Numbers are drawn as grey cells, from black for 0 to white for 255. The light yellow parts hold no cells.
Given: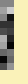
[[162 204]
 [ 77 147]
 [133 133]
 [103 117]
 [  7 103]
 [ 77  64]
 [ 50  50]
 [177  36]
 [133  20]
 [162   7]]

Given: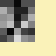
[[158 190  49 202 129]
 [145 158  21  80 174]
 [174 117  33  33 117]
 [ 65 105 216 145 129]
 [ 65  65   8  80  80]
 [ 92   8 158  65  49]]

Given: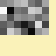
[[ 82 205 164  82   9 148 178]
 [135 148 178 191 120  95 164]
 [ 95 120  66  24  66 220  66]
 [164  82 148 135 148 107 135]
 [249   9 120 107 205 191  95]]

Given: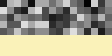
[[ 28 181 196 125  15 169 169 113 153 209 113  87   2 209  58 141]
 [221 141  58  28 181 221  74 153  99  43 181  99  87  28  87 125]
 [ 87 113 196 125  99 141 141  74  58 153 221 153  43 169  28  99]
 [181  87  87 221 169 209 209  43  74  58 141 113 141  43  74 125]
 [125  58 153 125  99 113  74  28  43  58  87 209 141  99 181  99]]

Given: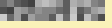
[[106 132  93  79  66 175 190 175 146  93 175 159 175 132 118]
 [202 106 159  79 159 132 132  93 190 106 202  79 190 132  79]
 [ 79  66 159 146 118 146 132 132 106  93 190  93 118 159 175]]

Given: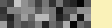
[[ 50 131 131 145 145  90 131 118  20  90  90 145 145]
 [ 90  65 197 145 118  65 118  50 118  50  35   4  90]
 [158  50 106  78  90 131  35 106  78 171   4 106  78]
 [ 65  35 106 158 106 185 185 118  35  65 158  20 158]]
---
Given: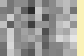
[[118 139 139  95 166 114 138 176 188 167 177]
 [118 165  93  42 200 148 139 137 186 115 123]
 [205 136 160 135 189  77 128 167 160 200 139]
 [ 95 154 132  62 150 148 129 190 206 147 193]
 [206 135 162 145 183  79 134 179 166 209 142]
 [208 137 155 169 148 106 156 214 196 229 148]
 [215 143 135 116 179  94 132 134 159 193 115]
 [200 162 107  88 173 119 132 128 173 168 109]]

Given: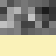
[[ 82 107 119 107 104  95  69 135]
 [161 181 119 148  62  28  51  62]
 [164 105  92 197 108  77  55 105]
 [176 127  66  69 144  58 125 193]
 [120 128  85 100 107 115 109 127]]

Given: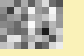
[[169 100 171  97 164 219 109  83 167]
 [ 61 199 140 243 154 136 245 143 139]
 [151 160  95 186 172 197 234 154 114]
 [131 106 163 251 174 120 183 151 136]
 [119 103 110 218 125  26 174 211 170]
 [224 229 139 172 198 168  79 189 111]
 [206 143  96 206  79 106 214 236 191]]

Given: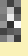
[[ 65 127 128]
 [194  64 133]
 [235 102 118]
 [ 49 252 151]
 [ 90 101  67]
 [171  60 122]]

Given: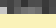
[[ 67  83  51  76  77  58  73  75]
 [ 66  95 112 119 109  56  76 196]]

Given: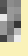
[[140 132  87]
 [152 148  76]
 [152 131 232]
 [116  53 153]
 [110 187 153]
 [146 235  66]]

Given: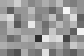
[[174 206 162 135 150 173 154 189 135 126 145 167]
 [ 95 148 150 187 136 137 104 140 246 167 147 154]
 [218 117 151 164 127 149 192 120 158 221  96 194]
 [187  89 138 232 155 111 148 185 150 183 109 137]
 [178 170 153 153 160 121 199 147 152  96 241 141]
 [107 126 181 170  46 233 208 219  68 153 134 150]
 [160 157 153 149 171 162 153 172 131 200 174 174]
 [100  80 172 125 114 222 106 142 112  94 134 135]]
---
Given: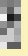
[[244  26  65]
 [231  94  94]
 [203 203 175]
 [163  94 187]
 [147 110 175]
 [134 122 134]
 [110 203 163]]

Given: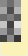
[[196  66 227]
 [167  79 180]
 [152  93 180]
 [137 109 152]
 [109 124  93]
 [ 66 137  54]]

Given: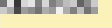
[[202 172  73 156 140 115 172 156 241 172 128 188 115 156]
 [115 228  57 214 228 128 214 128 156 188 202  99 140 202]]

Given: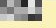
[[199 213 147 132  53  67]
 [147 120 172 172 213 159]
 [ 95 185 132  38 229  79]]

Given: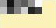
[[195  63 130 208  36  63]
 [157  21 116  91 145 250]]

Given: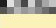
[[ 85 124 179 152 166 136 110  85]
 [ 30 224 152  72 208 110 166 194]]
